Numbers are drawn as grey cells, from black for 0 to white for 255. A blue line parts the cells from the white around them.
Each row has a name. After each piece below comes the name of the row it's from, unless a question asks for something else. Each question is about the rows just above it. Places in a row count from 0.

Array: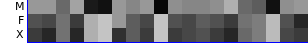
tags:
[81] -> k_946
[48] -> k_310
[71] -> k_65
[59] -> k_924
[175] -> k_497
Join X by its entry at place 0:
k_924
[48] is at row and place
X, 6
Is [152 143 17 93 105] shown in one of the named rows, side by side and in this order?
no
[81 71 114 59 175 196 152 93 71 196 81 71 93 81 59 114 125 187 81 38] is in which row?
F
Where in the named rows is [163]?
M, 3
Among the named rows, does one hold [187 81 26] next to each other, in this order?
no
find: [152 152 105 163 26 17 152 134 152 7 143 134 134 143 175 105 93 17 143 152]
M

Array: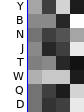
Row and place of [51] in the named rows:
D, 1
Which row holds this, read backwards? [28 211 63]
Y
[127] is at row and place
T, 0
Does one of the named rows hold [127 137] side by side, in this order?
yes

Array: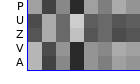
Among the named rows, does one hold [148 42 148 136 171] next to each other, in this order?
yes
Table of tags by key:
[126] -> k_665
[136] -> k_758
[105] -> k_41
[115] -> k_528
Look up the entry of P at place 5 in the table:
k_665
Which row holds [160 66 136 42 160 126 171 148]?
P
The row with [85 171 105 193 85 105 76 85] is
Z

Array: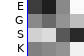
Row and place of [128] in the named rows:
K, 0
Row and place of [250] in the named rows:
E, 3
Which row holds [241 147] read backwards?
K
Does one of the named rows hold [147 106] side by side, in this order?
no
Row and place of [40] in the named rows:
S, 3
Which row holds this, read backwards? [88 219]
S

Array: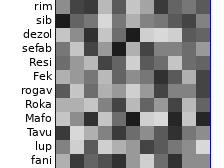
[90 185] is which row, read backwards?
rim
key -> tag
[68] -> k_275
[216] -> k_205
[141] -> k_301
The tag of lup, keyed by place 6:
k_275
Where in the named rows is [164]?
rim, 6
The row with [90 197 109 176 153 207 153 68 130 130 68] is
rogav
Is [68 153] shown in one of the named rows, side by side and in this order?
yes
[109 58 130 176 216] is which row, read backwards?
Tavu
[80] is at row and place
fani, 3

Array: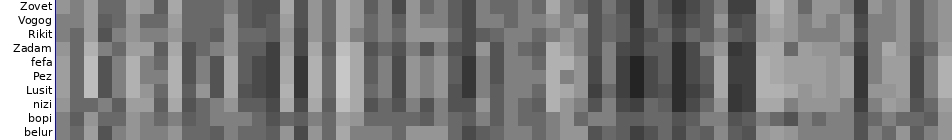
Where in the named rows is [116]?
Zovet, 39
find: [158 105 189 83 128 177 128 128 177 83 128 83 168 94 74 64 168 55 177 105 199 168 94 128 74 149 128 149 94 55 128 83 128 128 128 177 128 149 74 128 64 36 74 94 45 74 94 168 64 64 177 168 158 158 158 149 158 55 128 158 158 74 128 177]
Pez
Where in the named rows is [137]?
belur, 47
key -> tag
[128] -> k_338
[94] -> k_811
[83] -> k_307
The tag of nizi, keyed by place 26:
k_307

